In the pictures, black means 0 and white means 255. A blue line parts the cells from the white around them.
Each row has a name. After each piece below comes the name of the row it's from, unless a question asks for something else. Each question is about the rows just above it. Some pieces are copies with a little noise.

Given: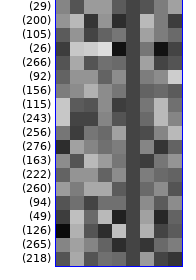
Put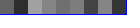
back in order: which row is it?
(276)
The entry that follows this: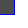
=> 133

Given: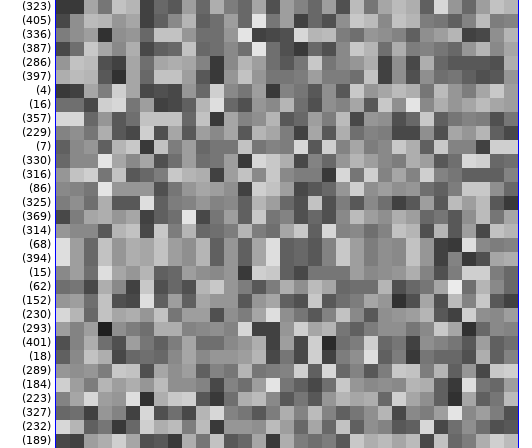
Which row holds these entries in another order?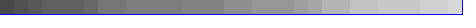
(289)
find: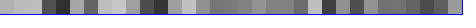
(397)
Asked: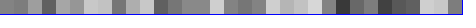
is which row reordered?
(7)

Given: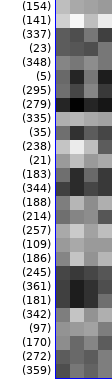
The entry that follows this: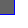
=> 126
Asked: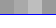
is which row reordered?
(21)

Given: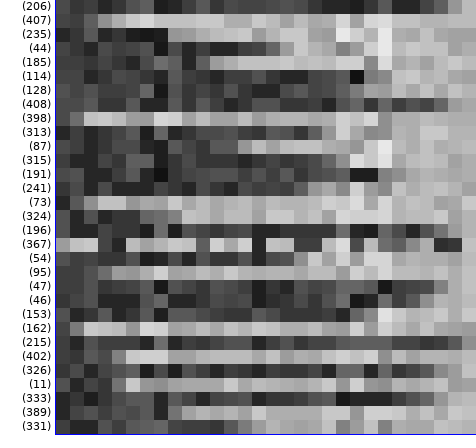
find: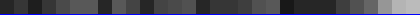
(333)
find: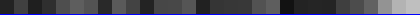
(333)
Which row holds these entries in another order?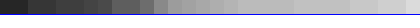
(185)
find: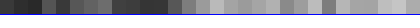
(331)

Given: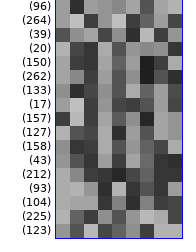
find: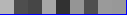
(127)
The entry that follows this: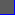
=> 143
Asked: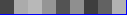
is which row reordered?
(225)
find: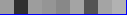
(96)

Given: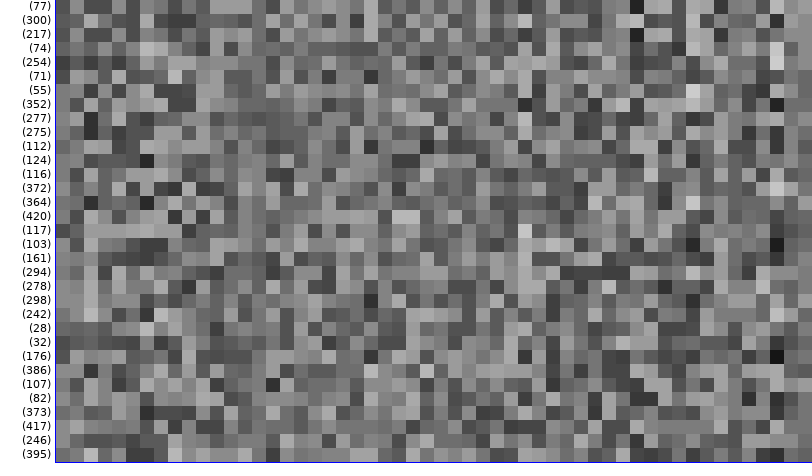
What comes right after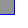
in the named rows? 131
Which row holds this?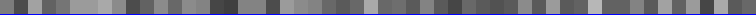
(116)
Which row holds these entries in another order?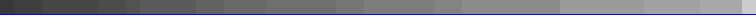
(55)
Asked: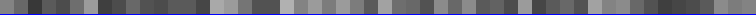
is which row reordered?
(161)

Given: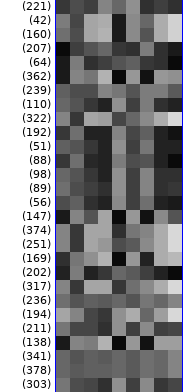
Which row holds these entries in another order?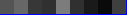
(207)
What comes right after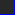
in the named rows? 34
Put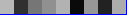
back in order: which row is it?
(169)
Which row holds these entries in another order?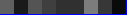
(64)
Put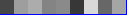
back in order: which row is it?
(322)
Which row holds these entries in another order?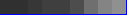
(89)

